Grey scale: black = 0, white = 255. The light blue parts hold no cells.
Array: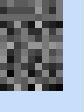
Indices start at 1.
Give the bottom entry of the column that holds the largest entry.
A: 193
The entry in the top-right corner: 120
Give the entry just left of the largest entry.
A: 7
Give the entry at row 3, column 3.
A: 104
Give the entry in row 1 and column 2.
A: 120
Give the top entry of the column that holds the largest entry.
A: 134
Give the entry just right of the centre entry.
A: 149
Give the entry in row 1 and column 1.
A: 91
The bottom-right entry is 7
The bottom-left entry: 20
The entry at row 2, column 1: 46
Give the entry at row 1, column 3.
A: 91
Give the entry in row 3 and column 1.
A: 104
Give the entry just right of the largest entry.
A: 46
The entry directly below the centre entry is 77
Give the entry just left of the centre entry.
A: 91
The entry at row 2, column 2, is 77
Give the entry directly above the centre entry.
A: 104
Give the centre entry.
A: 149

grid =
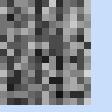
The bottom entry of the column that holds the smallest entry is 89
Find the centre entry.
115
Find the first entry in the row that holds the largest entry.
186
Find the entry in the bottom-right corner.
200
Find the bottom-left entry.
143
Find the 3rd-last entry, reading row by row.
157
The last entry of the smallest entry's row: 131
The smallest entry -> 17
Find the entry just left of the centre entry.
30
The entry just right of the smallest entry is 102
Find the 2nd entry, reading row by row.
60
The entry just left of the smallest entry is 102
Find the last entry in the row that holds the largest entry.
213
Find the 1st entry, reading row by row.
115
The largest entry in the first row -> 200
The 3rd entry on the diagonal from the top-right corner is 186
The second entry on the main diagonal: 115
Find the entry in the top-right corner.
186
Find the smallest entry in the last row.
44
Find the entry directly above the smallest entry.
75
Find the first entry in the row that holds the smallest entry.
131
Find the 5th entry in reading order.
115
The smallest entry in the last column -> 60
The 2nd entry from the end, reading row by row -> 102
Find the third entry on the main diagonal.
115
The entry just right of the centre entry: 60
